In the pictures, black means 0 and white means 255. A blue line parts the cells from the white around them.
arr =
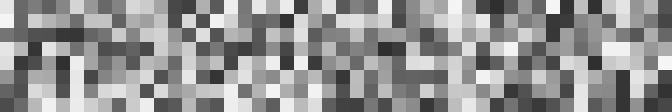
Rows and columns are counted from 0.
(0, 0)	229
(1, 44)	217
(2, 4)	55
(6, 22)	242
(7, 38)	58
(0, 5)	212
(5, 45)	228
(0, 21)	62
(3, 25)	130
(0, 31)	165
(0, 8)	131
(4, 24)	168
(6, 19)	243
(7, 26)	119
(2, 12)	148
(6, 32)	199
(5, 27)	160
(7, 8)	102
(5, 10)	217
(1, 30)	155
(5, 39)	155
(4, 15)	191
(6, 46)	98
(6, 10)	81
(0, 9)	215
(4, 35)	95
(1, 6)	194
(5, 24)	55
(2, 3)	80
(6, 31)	140
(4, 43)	201
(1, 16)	210
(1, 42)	149
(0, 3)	96
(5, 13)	230
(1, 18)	98
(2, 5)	54

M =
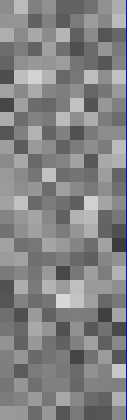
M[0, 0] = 140
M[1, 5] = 123
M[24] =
[147, 98, 152, 114, 97, 129, 160, 96, 137]
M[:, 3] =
[144, 129, 139, 160, 149, 179, 133, 104, 122, 101, 140, 125, 194, 108, 123, 136, 142, 165, 115, 153, 180, 118, 98, 149, 114, 116, 130, 128, 119, 151]
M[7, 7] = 151
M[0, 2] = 128
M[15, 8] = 119
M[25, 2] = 105
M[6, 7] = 118
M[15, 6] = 186
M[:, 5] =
[98, 123, 96, 79, 117, 119, 142, 194, 142, 81, 124, 162, 116, 137, 95, 179, 149, 133, 104, 120, 191, 195, 125, 145, 129, 68, 106, 103, 137, 121]
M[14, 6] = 208
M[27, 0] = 117
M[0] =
[140, 187, 128, 144, 99, 98, 113, 145, 173]
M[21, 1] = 130
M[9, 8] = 140
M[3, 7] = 149
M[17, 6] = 109
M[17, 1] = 113
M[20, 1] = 173
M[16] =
[114, 143, 160, 142, 124, 149, 174, 99, 80]
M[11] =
[138, 168, 104, 125, 132, 162, 88, 169, 176]
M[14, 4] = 112
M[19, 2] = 117
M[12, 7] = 157
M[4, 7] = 86
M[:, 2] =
[128, 97, 168, 99, 152, 210, 170, 107, 130, 179, 154, 104, 118, 150, 105, 165, 160, 119, 112, 117, 122, 109, 154, 169, 152, 105, 123, 112, 154, 107]
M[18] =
[155, 161, 112, 115, 126, 104, 95, 134, 146]
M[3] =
[109, 125, 99, 160, 112, 79, 107, 149, 122]
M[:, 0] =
[140, 148, 174, 109, 100, 78, 161, 70, 172, 85, 158, 138, 153, 155, 162, 132, 114, 162, 155, 122, 82, 85, 111, 118, 147, 127, 126, 117, 124, 154]

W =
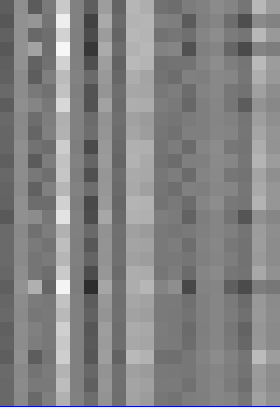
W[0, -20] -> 94
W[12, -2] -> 164
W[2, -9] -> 114
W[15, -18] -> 140
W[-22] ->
[93, 143, 133, 120, 216, 129, 82, 162, 107, 174, 172, 125, 121, 103, 127, 134, 118, 92, 147, 136]
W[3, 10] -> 183
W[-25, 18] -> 186
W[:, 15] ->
[139, 133, 141, 133, 141, 136, 136, 134, 133, 134, 140, 138, 137, 135, 141, 133, 133, 135, 133, 138, 133, 134, 134, 134, 134, 140, 133, 134, 134]
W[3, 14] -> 128
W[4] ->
[95, 145, 98, 113, 210, 128, 79, 158, 98, 185, 180, 113, 115, 115, 132, 141, 126, 117, 186, 156]
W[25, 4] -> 206
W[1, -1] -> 130
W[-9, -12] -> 113
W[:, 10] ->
[174, 181, 180, 183, 180, 164, 165, 172, 155, 157, 175, 169, 168, 160, 178, 176, 155, 162, 157, 171, 182, 162, 158, 168, 165, 178, 155, 160, 156]
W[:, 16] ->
[132, 109, 123, 102, 126, 134, 119, 118, 129, 132, 119, 134, 118, 133, 120, 115, 127, 120, 125, 118, 95, 122, 124, 119, 121, 129, 126, 123, 131]
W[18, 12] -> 121
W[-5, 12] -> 122
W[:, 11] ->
[113, 128, 114, 130, 113, 115, 120, 125, 120, 118, 116, 114, 119, 117, 115, 126, 121, 121, 121, 118, 132, 122, 122, 124, 123, 112, 121, 122, 119]
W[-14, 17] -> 85
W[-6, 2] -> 128
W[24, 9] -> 168
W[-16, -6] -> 127
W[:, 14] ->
[129, 127, 133, 128, 132, 127, 131, 127, 127, 127, 133, 128, 132, 127, 133, 126, 128, 130, 128, 133, 131, 128, 128, 127, 128, 131, 128, 128, 127]
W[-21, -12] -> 111
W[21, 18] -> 152
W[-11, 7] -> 147
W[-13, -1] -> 142
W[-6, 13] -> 107
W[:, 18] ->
[184, 138, 184, 132, 186, 174, 160, 147, 158, 165, 173, 180, 164, 169, 179, 144, 156, 157, 154, 168, 125, 152, 153, 150, 151, 187, 155, 153, 161]
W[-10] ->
[103, 142, 117, 110, 202, 126, 76, 151, 107, 173, 171, 118, 125, 107, 133, 138, 118, 115, 168, 145]
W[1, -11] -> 179
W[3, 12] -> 133
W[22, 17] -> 112

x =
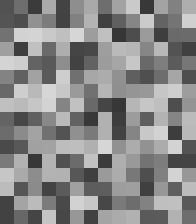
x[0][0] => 82
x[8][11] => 179
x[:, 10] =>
[56, 203, 155, 134, 105, 79, 152, 198, 94, 200, 146, 115, 78, 64, 130, 90]
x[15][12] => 178
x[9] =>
[108, 139, 163, 113, 83, 144, 122, 177, 67, 133, 200, 210, 61, 185]
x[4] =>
[212, 206, 99, 89, 142, 66, 98, 156, 166, 199, 105, 126, 91, 119]
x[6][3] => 214
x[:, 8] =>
[163, 96, 54, 186, 166, 145, 143, 55, 61, 67, 145, 174, 172, 157, 122, 171]
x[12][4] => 178
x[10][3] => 162
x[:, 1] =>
[110, 77, 210, 62, 206, 97, 206, 186, 71, 139, 88, 178, 170, 86, 164, 103]
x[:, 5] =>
[142, 129, 214, 69, 66, 112, 154, 193, 98, 144, 190, 107, 87, 160, 210, 151]
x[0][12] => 129
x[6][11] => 198
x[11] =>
[122, 178, 55, 180, 81, 107, 194, 59, 174, 153, 115, 125, 67, 68]
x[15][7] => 164
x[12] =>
[198, 170, 141, 179, 178, 87, 63, 154, 172, 120, 78, 128, 211, 151]
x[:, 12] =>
[129, 116, 106, 83, 91, 166, 206, 78, 133, 61, 211, 67, 211, 95, 192, 178]
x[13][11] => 151
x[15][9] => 177
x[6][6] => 113
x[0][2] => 59

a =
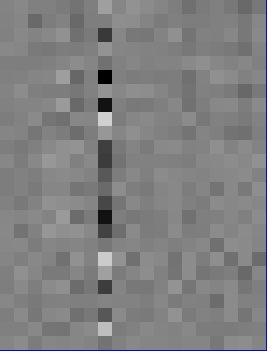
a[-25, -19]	131
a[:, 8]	[134, 142, 135, 133, 129, 128, 135, 128, 124, 134, 121, 115, 125, 141, 117, 126, 110, 131, 146, 123, 132, 130, 138, 124, 129]
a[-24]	[130, 134, 105, 125, 130, 105, 126, 126, 142, 141, 132, 123, 128, 125, 125, 128, 129, 120, 135]
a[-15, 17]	139
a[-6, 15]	122
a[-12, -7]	136
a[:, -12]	[159, 126, 57, 147, 113, 0, 147, 18, 208, 151, 63, 60, 88, 106, 71, 18, 66, 119, 203, 160, 61, 132, 87, 190, 115]
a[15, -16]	131
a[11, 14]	135
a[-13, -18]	129
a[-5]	[126, 137, 126, 139, 144, 108, 119, 61, 132, 120, 120, 130, 147, 118, 136, 132, 138, 118, 127]
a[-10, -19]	135
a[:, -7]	[126, 128, 144, 126, 131, 125, 125, 135, 129, 125, 138, 128, 135, 136, 136, 135, 139, 127, 115, 116, 147, 123, 146, 130, 131]
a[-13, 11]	139
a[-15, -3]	130
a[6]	[131, 140, 127, 125, 125, 119, 129, 147, 135, 142, 141, 133, 125, 115, 129, 127, 122, 104, 121]
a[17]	[135, 136, 124, 134, 131, 133, 129, 119, 131, 134, 128, 132, 127, 131, 136, 112, 141, 138, 133]
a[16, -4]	139
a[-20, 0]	128
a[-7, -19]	133
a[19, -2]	105
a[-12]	[125, 129, 122, 134, 134, 117, 121, 106, 141, 126, 122, 133, 136, 125, 133, 116, 136, 121, 142]
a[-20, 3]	134
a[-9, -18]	115
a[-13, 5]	136
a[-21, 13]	137
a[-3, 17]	117
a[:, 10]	[139, 132, 119, 130, 129, 126, 141, 122, 137, 134, 123, 129, 128, 122, 127, 123, 124, 128, 140, 141, 120, 126, 122, 136, 133]
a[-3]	[126, 138, 119, 135, 138, 112, 120, 87, 138, 124, 122, 131, 146, 123, 130, 127, 139, 117, 135]
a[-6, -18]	144
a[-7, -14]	145
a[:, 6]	[127, 126, 122, 128, 133, 128, 129, 123, 134, 125, 129, 137, 130, 121, 133, 123, 136, 129, 130, 123, 119, 127, 120, 139, 131]

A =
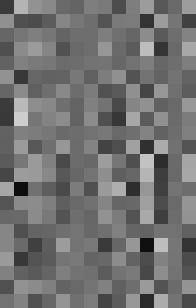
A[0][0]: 59
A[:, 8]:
[77, 122, 112, 106, 103, 144, 90, 73, 55, 105, 78, 118, 95, 174, 102, 123, 129, 102, 140, 115, 97, 92]
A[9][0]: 98
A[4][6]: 115
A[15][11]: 63
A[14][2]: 140
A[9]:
[98, 128, 124, 119, 106, 109, 114, 120, 105, 111, 131, 98, 109, 128]
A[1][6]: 110
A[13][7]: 154
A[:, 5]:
[100, 119, 110, 105, 109, 120, 109, 100, 99, 109, 108, 108, 103, 124, 106, 110, 117, 116, 121, 115, 105, 112]
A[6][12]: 112
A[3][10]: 189
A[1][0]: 144
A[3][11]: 53
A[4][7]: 116
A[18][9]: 99
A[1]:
[144, 80, 76, 92, 134, 119, 110, 84, 122, 123, 51, 156, 117, 65]
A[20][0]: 81
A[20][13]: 147
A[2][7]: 126
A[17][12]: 118
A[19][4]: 127
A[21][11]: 172
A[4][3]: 119
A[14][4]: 95
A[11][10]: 194
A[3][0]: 79
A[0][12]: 105

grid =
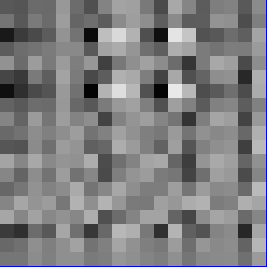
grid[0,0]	88
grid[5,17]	40
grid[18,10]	132
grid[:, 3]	[106, 107, 92, 123, 122, 94, 84, 107, 117, 128, 111, 137, 115, 130, 156, 136, 88, 127, 128]
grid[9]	[105, 114, 141, 128, 142, 157, 115, 129, 161, 145, 127, 120, 154, 116, 145, 136, 141, 104, 176]
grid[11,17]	101
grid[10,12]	159
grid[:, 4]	[152, 157, 147, 137, 155, 163, 153, 152, 157, 142, 156, 148, 157, 140, 119, 146, 166, 143, 143]
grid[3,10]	111
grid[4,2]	156
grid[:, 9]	[160, 158, 178, 149, 143, 169, 183, 161, 148, 145, 155, 131, 148, 142, 122, 132, 175, 145, 143]
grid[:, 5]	[108, 101, 115, 137, 126, 123, 113, 104, 131, 157, 148, 145, 114, 170, 178, 135, 112, 162, 143]
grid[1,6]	110
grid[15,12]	100
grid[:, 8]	[163, 139, 217, 171, 120, 176, 222, 153, 130, 161, 173, 112, 127, 167, 151, 108, 183, 165, 150]
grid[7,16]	134
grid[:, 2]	[107, 122, 74, 115, 156, 122, 74, 109, 155, 141, 139, 168, 141, 146, 148, 162, 108, 143, 140]
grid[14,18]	165
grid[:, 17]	[89, 77, 95, 124, 74, 40, 76, 93, 67, 104, 63, 101, 75, 106, 175, 106, 39, 99, 112]
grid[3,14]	123
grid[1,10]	142
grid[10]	[86, 83, 139, 111, 156, 148, 96, 103, 173, 155, 128, 98, 159, 85, 129, 143, 148, 63, 185]
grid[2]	[25, 59, 74, 92, 147, 115, 11, 190, 217, 178, 79, 15, 228, 197, 82, 88, 109, 95, 164]
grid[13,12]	158
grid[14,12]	151
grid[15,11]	163
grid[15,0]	166
